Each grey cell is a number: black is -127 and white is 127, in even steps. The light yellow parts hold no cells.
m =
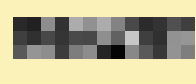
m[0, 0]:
-86
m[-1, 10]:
-71
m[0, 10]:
-76
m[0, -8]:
17
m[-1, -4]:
-38
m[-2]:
[-64, -79, -55, -74, -53, -55, 15, -30, 71, -64, -79, 18, 22]
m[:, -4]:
[-84, -64, -38]
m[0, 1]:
-94

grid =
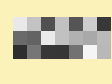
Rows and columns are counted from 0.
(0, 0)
105
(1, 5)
41
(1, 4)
49
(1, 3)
65
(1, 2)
106
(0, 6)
-71
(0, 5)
77

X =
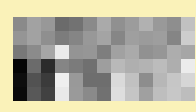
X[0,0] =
10
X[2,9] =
17
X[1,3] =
-3
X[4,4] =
25
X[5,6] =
-14
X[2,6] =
-1
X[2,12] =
38
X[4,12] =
86
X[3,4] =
-4
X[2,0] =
-7
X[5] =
[-117, -39, -62, 105, 26, 10, -14, 94, 69, 32, 62, 71, 61]
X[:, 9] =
[49, 27, 17, 51, 13, 32]
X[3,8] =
47
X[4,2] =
-68
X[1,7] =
6
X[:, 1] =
[34, 34, 11, -20, -45, -39]
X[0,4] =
-13
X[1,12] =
77
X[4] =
[-114, -45, -68, 111, 25, -17, -17, 90, 65, 13, 55, 70, 86]
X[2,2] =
38
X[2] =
[-7, 11, 38, 107, 20, 22, -1, 33, 42, 17, 22, 45, 38]
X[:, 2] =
[24, 15, 38, -84, -68, -62]

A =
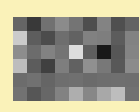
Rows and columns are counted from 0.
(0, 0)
-26
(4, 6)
-17
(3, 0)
61
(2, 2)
2
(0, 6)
3
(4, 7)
-16
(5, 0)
-13
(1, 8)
2
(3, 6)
-7
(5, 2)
-24
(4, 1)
-14
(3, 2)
-63
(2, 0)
13
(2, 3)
-11
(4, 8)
-17

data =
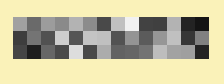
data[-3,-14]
33
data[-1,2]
-25
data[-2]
[-66, -11, -46, 77, -42, 68, 64, -45, 20, -36, 22, 64, -73, 1]
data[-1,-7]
-29
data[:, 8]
[113, 20, -25]
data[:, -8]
[-54, 64, 44]
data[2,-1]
-92
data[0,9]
-61
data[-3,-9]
12
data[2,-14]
-58
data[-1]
[-58, -97, -25, -54, 93, -54, 44, -29, -25, -12, 61, 34, 31, -92]

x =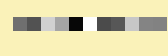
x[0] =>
-16
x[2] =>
81
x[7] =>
-40
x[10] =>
2

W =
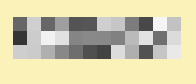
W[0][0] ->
-25
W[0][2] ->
-24
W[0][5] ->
-41
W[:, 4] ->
[-43, 5, -17]
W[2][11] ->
105
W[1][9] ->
98
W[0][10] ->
117
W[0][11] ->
66
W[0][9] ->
-55
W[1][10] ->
-16
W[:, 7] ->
[70, 1, 92]

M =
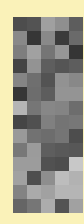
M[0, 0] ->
-50
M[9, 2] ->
-33
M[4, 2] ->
-44
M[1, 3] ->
-68
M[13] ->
[-26, -9, 44, -44, 33]
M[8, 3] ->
-10
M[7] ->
[-58, -47, 0, -11, -8]
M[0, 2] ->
32
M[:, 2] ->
[32, 9, -10, -33, -44, -34, 7, 0, -18, -33, -46, 14, 33, 44]
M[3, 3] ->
-42
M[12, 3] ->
53
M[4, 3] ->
18
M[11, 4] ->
50
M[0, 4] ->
-34
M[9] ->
[-7, 27, -33, -38, -40]
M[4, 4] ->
8
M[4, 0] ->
5
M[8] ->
[25, -13, -18, -10, -50]
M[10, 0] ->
28

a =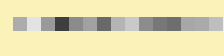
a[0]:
44
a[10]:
-7
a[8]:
73
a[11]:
-17
